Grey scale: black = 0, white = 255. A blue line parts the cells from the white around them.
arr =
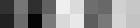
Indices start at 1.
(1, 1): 49
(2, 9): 212
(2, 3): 5
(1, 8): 104
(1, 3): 47
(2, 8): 121
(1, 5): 239

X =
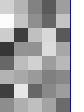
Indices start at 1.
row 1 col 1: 209
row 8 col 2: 175
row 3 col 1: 205
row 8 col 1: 141
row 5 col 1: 103
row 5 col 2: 189
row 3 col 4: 216
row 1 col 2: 180
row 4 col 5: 167
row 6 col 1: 179
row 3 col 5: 89

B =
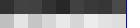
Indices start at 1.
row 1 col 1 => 49
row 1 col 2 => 66
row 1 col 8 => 54
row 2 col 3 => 197
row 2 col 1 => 191

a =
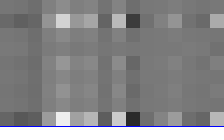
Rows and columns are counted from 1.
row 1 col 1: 118
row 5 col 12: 123
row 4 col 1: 121
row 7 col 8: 114
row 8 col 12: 121
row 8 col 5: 136
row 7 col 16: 123
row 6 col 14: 121
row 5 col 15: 115
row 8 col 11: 120
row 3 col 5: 137
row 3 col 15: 119
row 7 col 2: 114
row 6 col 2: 117
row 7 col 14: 119
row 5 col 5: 150
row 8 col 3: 111
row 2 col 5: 211
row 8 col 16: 117
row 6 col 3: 111
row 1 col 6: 127
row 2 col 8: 100
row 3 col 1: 119
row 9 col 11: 111
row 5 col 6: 131
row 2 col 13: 148
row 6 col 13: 124
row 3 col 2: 117
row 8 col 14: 120
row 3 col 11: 120
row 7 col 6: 129
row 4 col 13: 121
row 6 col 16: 118
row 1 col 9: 131
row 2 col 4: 148
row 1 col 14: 120

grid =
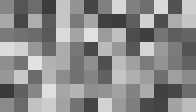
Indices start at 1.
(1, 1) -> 134
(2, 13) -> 172
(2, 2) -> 71
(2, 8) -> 64
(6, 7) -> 132
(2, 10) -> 93
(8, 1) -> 138
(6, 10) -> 175
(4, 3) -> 151
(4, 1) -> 219
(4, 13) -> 124
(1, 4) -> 60
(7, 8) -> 147
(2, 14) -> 197
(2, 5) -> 199
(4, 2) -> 208
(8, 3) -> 194
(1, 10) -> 128
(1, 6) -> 148
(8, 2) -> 106
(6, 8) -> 97
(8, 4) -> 204
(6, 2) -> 200
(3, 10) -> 76
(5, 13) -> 120
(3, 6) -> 164
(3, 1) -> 121
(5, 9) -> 188
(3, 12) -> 117
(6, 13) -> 159
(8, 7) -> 69
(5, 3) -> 226
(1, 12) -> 218
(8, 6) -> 116
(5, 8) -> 79

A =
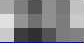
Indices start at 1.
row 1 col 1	168
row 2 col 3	113
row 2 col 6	201
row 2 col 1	224
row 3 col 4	83
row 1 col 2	126

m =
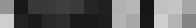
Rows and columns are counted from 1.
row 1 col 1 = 148
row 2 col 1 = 206
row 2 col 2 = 34
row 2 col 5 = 45
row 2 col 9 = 180
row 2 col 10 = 169
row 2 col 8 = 30
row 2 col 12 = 207
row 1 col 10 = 183

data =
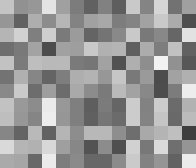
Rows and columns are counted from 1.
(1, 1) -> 196
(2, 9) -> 125
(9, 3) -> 133
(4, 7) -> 201
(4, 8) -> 177
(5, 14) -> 87
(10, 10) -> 110
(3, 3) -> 127
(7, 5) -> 108
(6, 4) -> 100
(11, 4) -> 216
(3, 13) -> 102
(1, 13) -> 114
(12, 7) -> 103
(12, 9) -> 139
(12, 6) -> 138
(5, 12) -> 242
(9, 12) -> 197
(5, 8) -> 162
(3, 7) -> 100
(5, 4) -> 185
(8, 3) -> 140
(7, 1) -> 137
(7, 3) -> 109
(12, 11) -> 130
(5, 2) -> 123
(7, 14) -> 237
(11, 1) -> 217
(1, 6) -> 124
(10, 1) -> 134
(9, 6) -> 127
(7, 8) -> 122
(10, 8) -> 184
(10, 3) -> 185
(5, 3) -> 190
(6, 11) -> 154
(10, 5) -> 181

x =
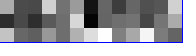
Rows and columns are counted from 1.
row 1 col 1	172
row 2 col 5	110
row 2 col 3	46
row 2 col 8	101
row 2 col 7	3
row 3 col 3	95
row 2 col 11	70
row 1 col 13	209
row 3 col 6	177
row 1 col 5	114
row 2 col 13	171
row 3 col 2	103
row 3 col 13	100

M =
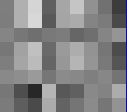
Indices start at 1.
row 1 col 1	126
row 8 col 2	94
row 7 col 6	96
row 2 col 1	125
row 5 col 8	121
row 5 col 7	149
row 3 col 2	119
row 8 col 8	118
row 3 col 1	133
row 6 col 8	135
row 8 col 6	117
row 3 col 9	149
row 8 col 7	139
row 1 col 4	96
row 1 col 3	213
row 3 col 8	133
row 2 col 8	123
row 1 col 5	166
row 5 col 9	85
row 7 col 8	131

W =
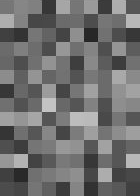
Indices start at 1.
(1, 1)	118
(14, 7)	50
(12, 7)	55
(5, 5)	115
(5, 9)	61
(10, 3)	86
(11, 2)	61
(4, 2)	127
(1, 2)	134
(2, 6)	108
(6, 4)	101
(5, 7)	137
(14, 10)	64
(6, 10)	138
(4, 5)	151
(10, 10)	158
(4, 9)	149
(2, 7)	77
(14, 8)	97
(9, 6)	188
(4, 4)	77
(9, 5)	124
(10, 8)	116
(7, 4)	156
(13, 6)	143
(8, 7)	130
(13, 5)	133
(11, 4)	123
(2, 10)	183
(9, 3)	166
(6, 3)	148
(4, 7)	132
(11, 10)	101
